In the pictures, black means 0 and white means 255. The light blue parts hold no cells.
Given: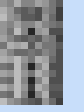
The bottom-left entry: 188
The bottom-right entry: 63
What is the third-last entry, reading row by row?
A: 149
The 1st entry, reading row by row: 149
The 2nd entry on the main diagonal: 149
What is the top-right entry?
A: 91
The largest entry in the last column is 106
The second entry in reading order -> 133
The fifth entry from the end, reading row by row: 91
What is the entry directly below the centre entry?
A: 118
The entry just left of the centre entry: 106
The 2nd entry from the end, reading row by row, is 106
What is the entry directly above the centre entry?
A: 91
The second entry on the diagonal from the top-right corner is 118
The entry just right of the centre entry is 106
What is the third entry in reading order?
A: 175
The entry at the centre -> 118
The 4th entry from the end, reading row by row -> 79
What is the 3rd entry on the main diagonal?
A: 133
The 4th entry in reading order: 133

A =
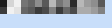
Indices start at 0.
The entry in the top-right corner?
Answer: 89
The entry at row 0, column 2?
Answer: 241
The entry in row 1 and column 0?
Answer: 59
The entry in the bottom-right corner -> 129

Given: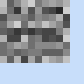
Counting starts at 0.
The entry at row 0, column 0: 193
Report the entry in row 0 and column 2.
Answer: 137
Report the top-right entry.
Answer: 177
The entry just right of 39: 206
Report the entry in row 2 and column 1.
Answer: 137
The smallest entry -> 39
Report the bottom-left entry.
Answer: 177
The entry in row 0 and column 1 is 97
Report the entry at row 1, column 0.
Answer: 177
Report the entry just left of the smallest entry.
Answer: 69
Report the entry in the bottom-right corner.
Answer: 193
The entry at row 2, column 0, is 82
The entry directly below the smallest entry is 177
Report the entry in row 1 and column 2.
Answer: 55
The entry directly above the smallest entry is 150
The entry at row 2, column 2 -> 137

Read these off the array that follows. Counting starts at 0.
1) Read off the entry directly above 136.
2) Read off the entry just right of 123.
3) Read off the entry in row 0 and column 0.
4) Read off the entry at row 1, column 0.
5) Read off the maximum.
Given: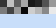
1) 82
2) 67
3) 52
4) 123
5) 233

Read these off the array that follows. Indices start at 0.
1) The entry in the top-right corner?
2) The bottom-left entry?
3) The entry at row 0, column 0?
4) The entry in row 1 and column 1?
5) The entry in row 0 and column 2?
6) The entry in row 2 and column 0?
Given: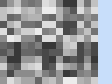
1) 193
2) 151
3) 103
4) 207
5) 193
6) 193

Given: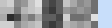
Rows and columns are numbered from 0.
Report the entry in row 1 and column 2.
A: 124
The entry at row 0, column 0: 196
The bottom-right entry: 111
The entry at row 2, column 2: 70
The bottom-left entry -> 208
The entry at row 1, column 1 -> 182
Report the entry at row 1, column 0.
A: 182
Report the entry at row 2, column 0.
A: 168
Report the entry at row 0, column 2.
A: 137
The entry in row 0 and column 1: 208
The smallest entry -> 45

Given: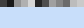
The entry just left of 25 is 63
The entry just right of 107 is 188
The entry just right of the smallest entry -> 147
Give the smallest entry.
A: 25

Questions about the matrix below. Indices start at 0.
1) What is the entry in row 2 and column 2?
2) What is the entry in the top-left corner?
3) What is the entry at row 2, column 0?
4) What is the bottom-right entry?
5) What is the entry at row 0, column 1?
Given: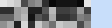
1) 156
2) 228
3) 100
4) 144
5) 216
